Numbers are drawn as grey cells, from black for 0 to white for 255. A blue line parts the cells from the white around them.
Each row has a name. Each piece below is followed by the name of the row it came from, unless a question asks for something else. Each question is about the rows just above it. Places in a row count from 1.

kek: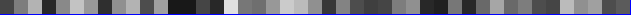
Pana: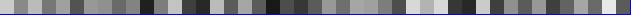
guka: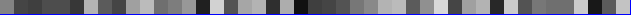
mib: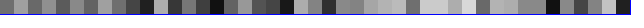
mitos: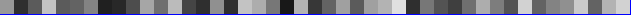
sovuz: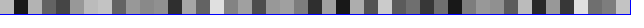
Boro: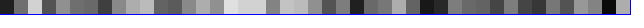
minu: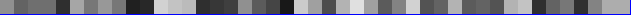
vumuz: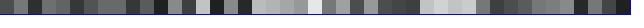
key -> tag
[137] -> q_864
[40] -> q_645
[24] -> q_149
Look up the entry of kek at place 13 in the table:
q_149
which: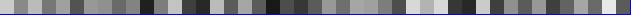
Pana
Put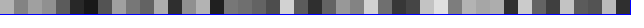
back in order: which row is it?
mitos
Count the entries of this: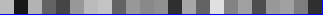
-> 23
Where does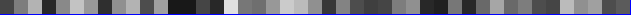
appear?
kek

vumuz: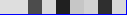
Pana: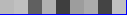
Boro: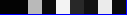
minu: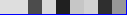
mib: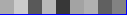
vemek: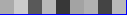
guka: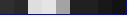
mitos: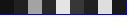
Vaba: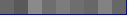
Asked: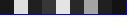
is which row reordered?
mitos
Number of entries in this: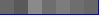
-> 7
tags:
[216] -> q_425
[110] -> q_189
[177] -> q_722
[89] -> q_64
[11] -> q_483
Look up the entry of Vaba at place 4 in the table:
q_189
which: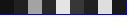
mitos

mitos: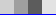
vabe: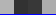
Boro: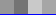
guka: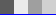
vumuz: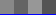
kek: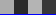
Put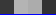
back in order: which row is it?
vabe
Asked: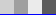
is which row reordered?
guka
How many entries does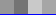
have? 4
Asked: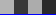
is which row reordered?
kek

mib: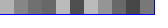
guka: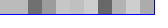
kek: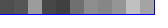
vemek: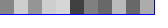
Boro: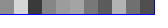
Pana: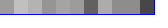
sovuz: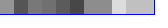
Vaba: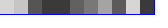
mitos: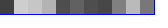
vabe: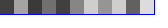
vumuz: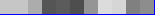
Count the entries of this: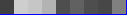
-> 9
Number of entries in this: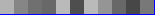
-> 11

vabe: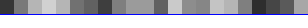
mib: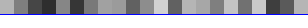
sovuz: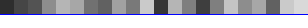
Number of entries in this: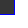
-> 1
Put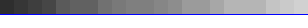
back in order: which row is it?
vabe
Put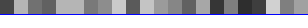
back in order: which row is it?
mib
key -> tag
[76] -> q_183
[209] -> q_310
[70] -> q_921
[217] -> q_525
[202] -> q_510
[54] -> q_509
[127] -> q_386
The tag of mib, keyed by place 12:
q_310
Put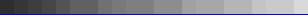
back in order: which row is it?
sovuz

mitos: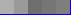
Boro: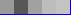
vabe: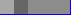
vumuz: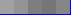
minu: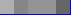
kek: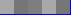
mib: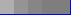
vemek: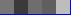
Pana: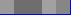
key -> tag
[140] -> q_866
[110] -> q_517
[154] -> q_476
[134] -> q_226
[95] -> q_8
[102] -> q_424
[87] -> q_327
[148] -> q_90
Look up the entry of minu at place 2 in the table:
q_226
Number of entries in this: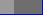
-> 3

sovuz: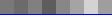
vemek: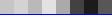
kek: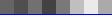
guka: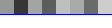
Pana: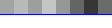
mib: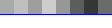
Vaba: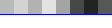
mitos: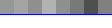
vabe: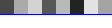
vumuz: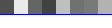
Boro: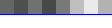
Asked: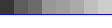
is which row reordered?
mib
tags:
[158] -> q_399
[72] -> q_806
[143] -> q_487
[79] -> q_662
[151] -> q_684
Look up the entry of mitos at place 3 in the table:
q_487
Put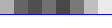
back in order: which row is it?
Boro
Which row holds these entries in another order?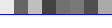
kek
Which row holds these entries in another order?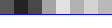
Vaba
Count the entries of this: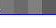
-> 4
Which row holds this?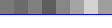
sovuz

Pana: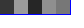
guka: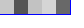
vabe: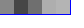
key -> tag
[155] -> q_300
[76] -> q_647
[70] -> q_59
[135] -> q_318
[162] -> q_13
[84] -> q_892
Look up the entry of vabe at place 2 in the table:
q_59
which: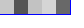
guka
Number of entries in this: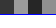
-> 4
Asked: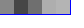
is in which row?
vabe
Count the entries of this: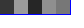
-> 5

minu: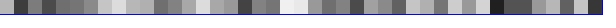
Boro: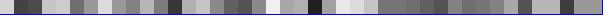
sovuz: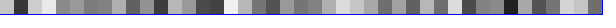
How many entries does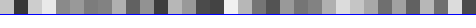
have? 34
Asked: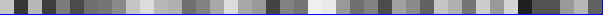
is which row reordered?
minu
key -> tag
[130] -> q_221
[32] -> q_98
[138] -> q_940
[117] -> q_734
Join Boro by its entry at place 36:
q_221
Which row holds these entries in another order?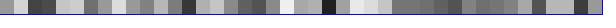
Boro
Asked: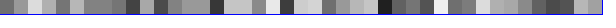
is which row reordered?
minu
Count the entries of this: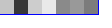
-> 7

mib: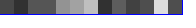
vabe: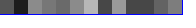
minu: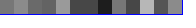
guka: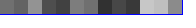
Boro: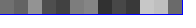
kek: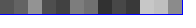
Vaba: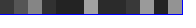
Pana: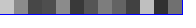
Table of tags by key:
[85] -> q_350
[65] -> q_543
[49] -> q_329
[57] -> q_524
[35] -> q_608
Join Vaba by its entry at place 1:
q_524
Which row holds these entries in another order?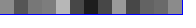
vabe
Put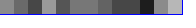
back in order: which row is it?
minu
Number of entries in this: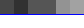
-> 6
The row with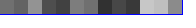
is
guka
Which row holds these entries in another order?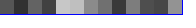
kek

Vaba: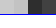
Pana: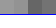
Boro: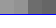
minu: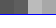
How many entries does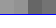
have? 4
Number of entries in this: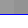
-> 2
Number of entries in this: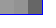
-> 3
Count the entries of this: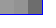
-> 3
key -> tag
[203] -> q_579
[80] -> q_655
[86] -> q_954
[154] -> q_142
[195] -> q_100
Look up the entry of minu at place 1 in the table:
q_954
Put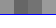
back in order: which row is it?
Pana
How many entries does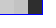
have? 3

